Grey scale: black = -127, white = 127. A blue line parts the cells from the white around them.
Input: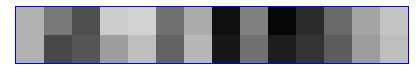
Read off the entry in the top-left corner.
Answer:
49
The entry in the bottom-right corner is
62
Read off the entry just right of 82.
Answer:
-14
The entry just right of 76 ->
82
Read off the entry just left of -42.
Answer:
-55
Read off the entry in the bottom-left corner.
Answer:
49
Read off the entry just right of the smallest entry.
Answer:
-84
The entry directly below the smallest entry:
-98

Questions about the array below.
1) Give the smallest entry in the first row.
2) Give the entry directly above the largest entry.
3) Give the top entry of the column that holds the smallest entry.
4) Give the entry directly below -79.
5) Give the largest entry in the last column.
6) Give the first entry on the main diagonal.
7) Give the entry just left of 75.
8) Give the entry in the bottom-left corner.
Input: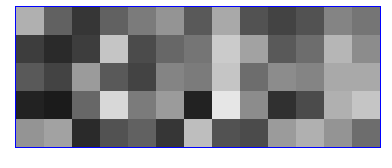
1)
-73
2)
69
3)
-30
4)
27
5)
69
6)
48
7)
-10
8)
20

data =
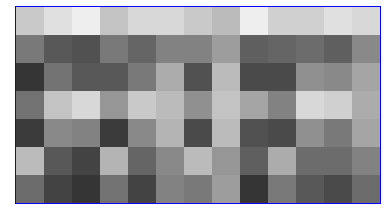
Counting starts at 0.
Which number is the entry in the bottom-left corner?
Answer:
-19
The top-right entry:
88
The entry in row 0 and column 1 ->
96
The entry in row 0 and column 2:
110
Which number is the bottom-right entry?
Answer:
-19
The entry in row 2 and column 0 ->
-74
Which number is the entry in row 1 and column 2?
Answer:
-46
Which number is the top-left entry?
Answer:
73
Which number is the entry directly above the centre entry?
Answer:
-46
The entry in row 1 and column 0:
-6
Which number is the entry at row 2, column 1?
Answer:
-13
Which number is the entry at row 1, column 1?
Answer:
-39
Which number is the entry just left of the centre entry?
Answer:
59
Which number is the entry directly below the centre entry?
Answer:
-53
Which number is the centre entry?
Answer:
16
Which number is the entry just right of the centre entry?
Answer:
67

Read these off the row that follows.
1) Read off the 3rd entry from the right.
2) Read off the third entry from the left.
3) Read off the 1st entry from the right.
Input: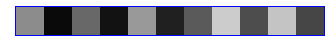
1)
-50
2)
-23
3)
-57

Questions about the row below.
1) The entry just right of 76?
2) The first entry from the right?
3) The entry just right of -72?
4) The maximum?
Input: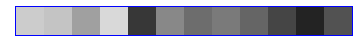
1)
68
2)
-45
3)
8
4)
89

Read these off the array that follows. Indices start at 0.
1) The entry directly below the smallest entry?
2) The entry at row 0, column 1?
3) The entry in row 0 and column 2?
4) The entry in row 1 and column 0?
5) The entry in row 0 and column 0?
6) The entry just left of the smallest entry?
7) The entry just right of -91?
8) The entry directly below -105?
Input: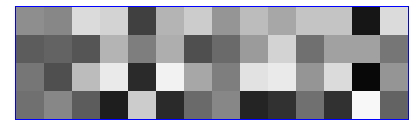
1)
120
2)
7
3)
91
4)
-35
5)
14
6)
91
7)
-78
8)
33
